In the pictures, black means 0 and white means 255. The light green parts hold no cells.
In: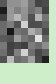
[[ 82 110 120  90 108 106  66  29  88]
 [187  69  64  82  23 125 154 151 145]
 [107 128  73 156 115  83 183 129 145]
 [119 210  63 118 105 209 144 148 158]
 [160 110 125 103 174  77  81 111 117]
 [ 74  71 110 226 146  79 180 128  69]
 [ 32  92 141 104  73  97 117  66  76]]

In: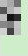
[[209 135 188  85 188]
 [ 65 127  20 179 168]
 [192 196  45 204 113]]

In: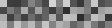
[[188 171  72 197]
 [126  64 122  61]
 [195 109  94  59]
 [152  64 171  79]
 [185 108  86 131]
 [128  78 161 102]
 [196  99  97  71]
 [131 173  61 212]
 [178  86 105 129]
 [162 195  47 207]
 [101 188 164  83]
 [123  45 153  56]
 [176 103 126 119]
 [121 193  59 200]
 [ 86 173 159  79]
 [126  53 173  94]]

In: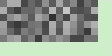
[[120 151 160  79 173 119]
 [153 104  76 142  88 171]
 [163  73  57 162  63 171]
 [100 124  79 133 103  71]
 [128 106 115  91 101 103]
 [ 61 129 120 164 129  83]
 [142  77  70 141  88 143]
 [118 166 173  49 182  90]
 [146  86  98 119  96 165]
 [128 170 177  70 197 102]
 [ 70 135 145 163  84 135]
 [ 71  95  99 110  78  66]
 [114  58 146  80  88 112]
 [112 153 176  77 172  89]]

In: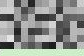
[[ 38 200 178 198  61 206 181]
 [ 34 228 171 182  52 208 200]
 [180  72  37  85 162 159  70]
 [112 166 169 183 116  76 151]
 [ 84 125  59 174 175 118  37]
 [116 196  68 152  52 187 149]
 [ 47 204 107 177  54 193 162]
 [ 31 193 179 212  66 170 191]
 [196  65  85  76 177  56  85]
 [ 90 130  66  88  95 172 144]
 [ 73 180 184 185 102 173 119]
 [188 122 179  62 107 180 202]]

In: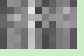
[[ 80  79  83 103 103  83  77]
 [143 139 145 110 153  93 144]
 [135 144 130 140 182 125 140]
 [111 112 114 139 141 137 110]
 [197 192 186 220 179 229 187]
 [122 121 125  67 168  64 123]
 [ 74  74  84 145 126 150  76]
 [ 92  97  91  86 149 112  99]
 [121 121 121 148 153 142 124]
 [129 130 136 160 133 179 131]
 [ 87  88  88 148 145 140  84]]

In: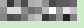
[[131 145 170]
 [ 77 220  54]
 [ 87 218 136]
 [121 141  78]
 [176 112 175]
 [194 126 181]
 [ 57 185 143]
 [ 91 254  74]
 [142 154  92]
 [ 33 229  92]
 [132 195 106]]

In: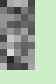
[[183 111  79 144  69 125 147 148 125  53]
 [ 68  40 217 164 198 151  94 151  88 168]
 [ 76 100 143 121 174 120  83 130  54 181]
 [ 67 151  95  99 121 161 104  90 121 172]
 [163 156 155 106 165  85  96 118  87  72]]
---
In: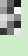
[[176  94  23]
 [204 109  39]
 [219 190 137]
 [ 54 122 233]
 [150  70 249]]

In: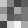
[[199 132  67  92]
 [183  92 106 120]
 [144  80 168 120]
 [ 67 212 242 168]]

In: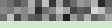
[[108 190  69 136  95  81 152  81 152  31 152 108 176  95 124 164]
 [124 108  81 108 176  81 190  55 164  69 108 152 136 176  43  95]
 [136 124 152 136 164  43 108 136 190 164  69  95  81 215 190 124]]

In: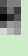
[[ 44 114  59]
 [  3  44  85]
 [ 85 127 127]
 [100 155 141]
 [212 182 155]]

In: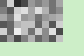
[[103 208  44  73 152 127 152 115 166]
 [ 87 152  73 127 178 103 139  87 194]
 [ 87 103 178 194 194 103 178  87 208]
 [127  87 208 223 166 223 178 115 139]
 [166 127 223 152 166 115 152 166 178]
 [208 103 237 194 115 208 139 223  73]]

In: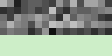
[[177 135  31  79  95  95  79  63 149  95 177  79 164 164 135  63]
 [ 47  63  47  79  95  63  79 191  79  47 110  95  95 110 123 135]
 [ 95 123 110 110  47  79 149  16  95  63  79  63  79  47  79  47]
 [123 177 135 123  79 149 110 191 177 149 191 164 110 149 135 123]
 [110  63 149 123 135 164 135 110  47 177  95 135 123 110  63  47]]

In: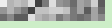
[[108 137  92  92 222 180 164 180 121 149 121 108 121 164 137]
 [149 180 149 121  64 193 193 207 207 193 121 164  92 164 108]
 [238 180 193 180 222  64 121 222 149 137 108 164 149 207  92]]
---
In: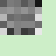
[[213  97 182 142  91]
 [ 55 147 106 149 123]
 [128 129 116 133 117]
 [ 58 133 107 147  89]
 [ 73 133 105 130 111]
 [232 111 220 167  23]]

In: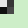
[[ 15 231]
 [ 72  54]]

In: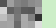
[[161 189 211  84]
 [164 161  97 159]
 [106 118 114 131]
 [170 172  91 123]
 [163 129  88 139]
 [221  50 166 147]]

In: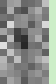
[[107 151 173 183 113 222  89 164  86 116  91 107]
 [163 141 147 118 194 124 187 127 216 107 172 155]
 [143 131 118 190 136 101  60  66 139 137  95 162]
 [ 90 107 121 114 112  40  47  97 143 147  78 105]
 [129 137  98 132 131 115 135 143  92 127 143 109]
 [125 150 125 164 138 110 173 145 135 147 171 122]
 [146 125 154 190  96 164  98 113 216 121 127 190]]

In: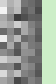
[[164 217 132 208 141 100 238 107 180 170 243 211]
 [146 160 136 182 124 168 147 136 167 138 163 177]
 [ 73 190  85 182  85  98 185  95 206  63 188 194]
 [ 97 130 147 132 145 156 107 169 171  79  95 117]
 [128 117 132 108 143 122 120 138 128  97 113 107]
 [111  86  94 108 101 113  89  96 108  94  75  89]]

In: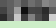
[[ 43  67  87]
 [ 89  95  96]
 [199 158 114]
 [ 59  15  84]
 [128  69 110]
 [ 77  67  95]
 [ 52  43 134]
 [207  94 123]]
